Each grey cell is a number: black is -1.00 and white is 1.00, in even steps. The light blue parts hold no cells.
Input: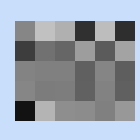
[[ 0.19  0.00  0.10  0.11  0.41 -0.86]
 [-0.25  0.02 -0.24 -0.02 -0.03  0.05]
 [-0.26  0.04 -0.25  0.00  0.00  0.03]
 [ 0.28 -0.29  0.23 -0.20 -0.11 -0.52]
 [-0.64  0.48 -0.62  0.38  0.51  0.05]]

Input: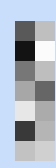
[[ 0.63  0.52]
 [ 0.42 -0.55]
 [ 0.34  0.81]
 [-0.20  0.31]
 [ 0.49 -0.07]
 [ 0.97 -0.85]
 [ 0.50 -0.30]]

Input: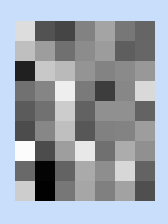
[[-0.38  0.27  0.00  0.30 -0.07 -0.99  0.61]
 [-0.22  0.69  0.11  0.33 -0.22 -0.97 -0.18]
 [ 0.13  0.35 -0.12  0.82  0.24 -0.40  0.98]
 [ 0.23  0.03  0.01 -0.32  0.50  0.06 -0.40]
 [-0.22  0.13  0.13 -0.23  0.60 -0.11 -0.29]
 [ 0.70  0.06 -0.52 -0.04  0.87  0.04 -0.11]
 [ 0.19  0.08  0.03  0.16  0.46  0.57 -0.75]
 [-0.20 -0.26  0.22  0.10 -0.12  0.23  0.50]
 [-0.21 -0.07  0.29  0.02 -0.46 -0.36  0.73]]

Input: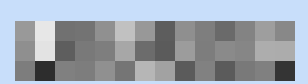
[[-0.59  0.00 -0.05 -0.29  0.01 -0.29  0.27  0.43 -0.08  0.13 -0.02  0.00
  -0.65 -0.02]
 [ 0.35  0.36  0.05  0.08 -0.02  0.22 -0.29 -0.15  0.31 -0.01 -0.05 -0.26
   0.78  0.12]
 [ 0.07  0.24  0.03 -0.17 -0.01  0.12 -0.27  0.19  0.51  0.13 -0.10 -0.11
   0.81  0.20]]

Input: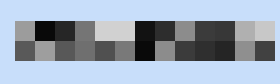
[[-0.49  0.12 -0.71 -0.63 -0.54  0.10 -0.93 -0.05 -0.37 -0.13 -0.31  0.24
  -0.30]
 [ 0.57  0.38 -0.57 -0.54  0.10 -0.65 -0.86  0.64  0.64 -0.08 -0.70 -0.93
   0.22]]

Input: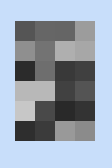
[[ 0.09  0.20 -0.54 -0.64]
 [-0.60 -0.68 -0.43  0.56]
 [-0.34 -0.49  0.44  0.44]
 [-0.50 -0.55 -0.14 -0.66]
 [ 0.31  0.37 -0.10  0.12]
 [ 0.22 -0.21 -0.20 -0.33]]
